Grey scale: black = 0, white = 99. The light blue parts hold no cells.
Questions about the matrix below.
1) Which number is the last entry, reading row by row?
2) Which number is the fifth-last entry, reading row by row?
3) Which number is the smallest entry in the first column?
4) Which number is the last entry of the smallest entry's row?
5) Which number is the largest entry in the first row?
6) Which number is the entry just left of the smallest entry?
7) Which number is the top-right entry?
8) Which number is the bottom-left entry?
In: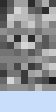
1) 56
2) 56
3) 17
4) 11
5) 67
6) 28
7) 28
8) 50

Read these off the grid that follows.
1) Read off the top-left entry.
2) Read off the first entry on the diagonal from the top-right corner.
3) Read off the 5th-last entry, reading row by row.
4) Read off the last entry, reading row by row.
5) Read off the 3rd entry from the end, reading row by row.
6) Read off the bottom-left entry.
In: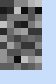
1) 26
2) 75
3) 37
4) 47
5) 32
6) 37

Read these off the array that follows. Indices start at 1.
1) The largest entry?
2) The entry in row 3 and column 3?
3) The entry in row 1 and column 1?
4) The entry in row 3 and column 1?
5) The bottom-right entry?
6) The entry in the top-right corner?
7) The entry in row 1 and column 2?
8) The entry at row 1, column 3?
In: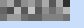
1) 76
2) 61
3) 55
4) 44
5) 44
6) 18
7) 66
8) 34

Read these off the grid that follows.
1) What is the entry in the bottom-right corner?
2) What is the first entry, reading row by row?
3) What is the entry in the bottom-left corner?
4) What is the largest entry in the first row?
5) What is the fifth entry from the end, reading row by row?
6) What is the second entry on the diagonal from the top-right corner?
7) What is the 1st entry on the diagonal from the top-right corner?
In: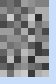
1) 73
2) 39
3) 73
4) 61
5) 73
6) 67
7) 50
